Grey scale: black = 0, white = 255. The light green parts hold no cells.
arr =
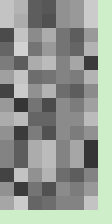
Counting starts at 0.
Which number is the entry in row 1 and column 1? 172
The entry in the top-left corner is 195
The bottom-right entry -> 195
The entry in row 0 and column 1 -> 179
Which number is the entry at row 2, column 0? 75
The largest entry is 210
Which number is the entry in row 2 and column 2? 139
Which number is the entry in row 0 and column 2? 93
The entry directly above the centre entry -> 179
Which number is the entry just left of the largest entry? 101
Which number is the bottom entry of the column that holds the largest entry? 203
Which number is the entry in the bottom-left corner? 166
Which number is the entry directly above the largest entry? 195
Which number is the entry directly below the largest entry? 93
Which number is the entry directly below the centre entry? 101
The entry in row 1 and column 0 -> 195
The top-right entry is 203
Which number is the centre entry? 75

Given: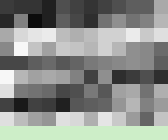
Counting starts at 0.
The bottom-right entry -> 195
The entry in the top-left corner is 59
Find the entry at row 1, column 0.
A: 39
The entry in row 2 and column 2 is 229
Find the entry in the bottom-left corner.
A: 223
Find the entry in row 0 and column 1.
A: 52
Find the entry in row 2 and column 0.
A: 169
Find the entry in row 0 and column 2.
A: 52
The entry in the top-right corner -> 169
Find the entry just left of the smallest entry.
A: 129
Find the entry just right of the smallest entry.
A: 32
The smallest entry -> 12
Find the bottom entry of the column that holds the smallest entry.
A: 161
